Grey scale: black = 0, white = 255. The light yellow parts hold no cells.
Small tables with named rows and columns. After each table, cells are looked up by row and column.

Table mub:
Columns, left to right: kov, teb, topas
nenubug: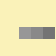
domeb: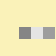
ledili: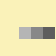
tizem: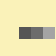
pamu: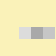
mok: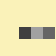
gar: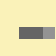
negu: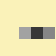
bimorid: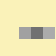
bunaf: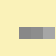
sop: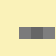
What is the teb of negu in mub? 55
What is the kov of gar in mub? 101
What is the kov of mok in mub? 63
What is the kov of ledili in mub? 181
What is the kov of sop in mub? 123
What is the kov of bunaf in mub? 136
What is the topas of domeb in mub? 157
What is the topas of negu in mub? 134
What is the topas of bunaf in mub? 166

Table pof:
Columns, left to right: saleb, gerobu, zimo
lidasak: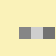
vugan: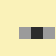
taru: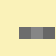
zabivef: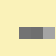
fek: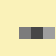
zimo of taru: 103
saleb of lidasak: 134
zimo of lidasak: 114
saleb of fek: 124
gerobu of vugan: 44
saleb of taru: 109
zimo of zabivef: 164
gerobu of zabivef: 111
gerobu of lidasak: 206
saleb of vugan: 155
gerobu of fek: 71
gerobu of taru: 134
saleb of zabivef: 115
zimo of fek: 158
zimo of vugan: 155

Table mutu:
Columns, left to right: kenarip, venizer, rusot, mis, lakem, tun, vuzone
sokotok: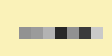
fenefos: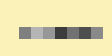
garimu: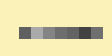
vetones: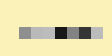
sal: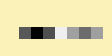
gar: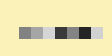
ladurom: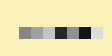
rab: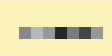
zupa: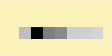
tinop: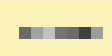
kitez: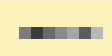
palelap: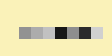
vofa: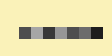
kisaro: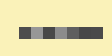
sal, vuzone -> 159
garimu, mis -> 110
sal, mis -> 239
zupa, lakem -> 205
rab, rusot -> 151
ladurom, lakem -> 144
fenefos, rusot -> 151
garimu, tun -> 66
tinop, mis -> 116
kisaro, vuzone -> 74
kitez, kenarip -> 124
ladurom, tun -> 20
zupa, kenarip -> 189
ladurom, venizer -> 160
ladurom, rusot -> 196
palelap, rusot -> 193
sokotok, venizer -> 155
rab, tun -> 69
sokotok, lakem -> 145
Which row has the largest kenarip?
zupa

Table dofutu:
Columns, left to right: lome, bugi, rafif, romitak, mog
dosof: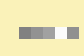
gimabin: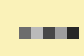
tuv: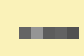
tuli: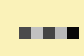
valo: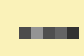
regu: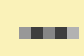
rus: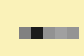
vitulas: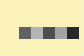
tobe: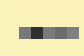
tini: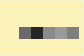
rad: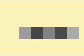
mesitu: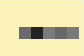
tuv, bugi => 149
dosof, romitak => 251
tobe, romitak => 108
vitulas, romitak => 164
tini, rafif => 138
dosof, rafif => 161
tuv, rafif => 92
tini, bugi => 38
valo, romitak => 100
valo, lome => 76
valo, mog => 50
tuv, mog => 81
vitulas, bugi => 180
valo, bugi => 148
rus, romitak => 160
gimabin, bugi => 186
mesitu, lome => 106
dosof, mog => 144

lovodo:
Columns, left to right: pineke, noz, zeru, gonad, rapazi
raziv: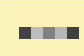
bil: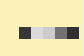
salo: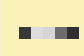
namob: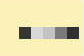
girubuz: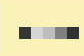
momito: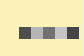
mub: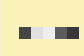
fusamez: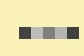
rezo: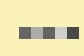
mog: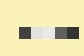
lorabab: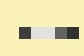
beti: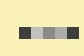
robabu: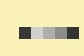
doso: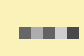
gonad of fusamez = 181
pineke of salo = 56
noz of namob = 215
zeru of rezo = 99
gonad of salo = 108
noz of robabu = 208
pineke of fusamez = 67
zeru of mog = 233
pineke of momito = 78
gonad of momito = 196
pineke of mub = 69
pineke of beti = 62
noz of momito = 181
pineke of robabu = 55
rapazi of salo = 47
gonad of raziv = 182
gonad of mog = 95
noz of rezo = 172
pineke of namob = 54
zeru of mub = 238

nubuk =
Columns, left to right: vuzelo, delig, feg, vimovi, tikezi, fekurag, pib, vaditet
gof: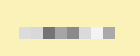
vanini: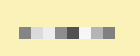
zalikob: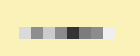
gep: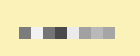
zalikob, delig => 142
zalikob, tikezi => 52
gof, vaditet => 169
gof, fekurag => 218
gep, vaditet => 165
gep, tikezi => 235
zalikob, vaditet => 239
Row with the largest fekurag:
vanini

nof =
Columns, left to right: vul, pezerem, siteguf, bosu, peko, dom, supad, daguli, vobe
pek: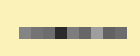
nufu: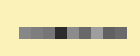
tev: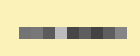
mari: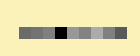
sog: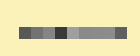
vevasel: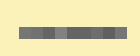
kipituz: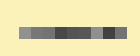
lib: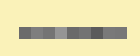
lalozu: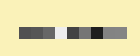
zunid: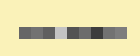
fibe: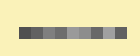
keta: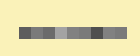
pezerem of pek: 116
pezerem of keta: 122
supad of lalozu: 30
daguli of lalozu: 131
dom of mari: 130
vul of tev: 116
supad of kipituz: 143
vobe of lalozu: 132
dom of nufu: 105
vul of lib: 107
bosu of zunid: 195
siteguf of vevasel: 101
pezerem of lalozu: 86
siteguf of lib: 116
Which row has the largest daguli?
fibe

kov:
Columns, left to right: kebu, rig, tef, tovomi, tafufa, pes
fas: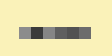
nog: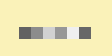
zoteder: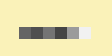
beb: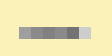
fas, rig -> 59
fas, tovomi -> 95
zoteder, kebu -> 100
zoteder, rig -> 79
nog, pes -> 103
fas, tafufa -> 82
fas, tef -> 134

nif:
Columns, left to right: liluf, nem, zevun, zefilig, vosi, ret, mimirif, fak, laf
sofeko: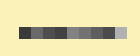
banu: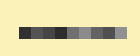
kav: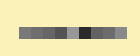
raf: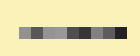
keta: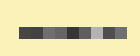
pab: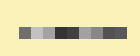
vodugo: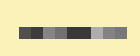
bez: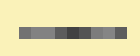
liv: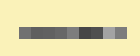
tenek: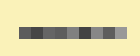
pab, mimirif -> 136
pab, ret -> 162
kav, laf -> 137
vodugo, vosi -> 56
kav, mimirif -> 99
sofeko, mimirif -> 95
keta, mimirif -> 179
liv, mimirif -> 79
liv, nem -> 95
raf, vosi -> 79
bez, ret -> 84
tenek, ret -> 67
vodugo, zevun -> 133
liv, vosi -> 125
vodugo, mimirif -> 173
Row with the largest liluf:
raf

